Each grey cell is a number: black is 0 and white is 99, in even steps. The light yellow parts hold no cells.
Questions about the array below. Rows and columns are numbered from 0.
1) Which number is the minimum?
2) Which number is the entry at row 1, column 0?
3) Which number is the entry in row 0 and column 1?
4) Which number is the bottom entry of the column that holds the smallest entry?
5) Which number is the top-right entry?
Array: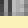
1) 22
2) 27
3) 61
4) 32
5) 55

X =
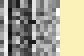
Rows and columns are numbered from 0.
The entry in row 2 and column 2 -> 6
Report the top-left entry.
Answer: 38
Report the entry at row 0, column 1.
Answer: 88
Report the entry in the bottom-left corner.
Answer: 44
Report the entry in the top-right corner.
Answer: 49
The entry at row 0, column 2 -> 17
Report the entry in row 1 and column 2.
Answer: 17
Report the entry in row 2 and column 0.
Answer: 72
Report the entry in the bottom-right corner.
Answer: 82
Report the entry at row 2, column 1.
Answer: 88

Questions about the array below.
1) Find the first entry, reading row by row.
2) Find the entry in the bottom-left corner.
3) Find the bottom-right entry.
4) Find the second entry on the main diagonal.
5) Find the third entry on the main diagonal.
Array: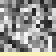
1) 73
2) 23
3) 45
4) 50
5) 45
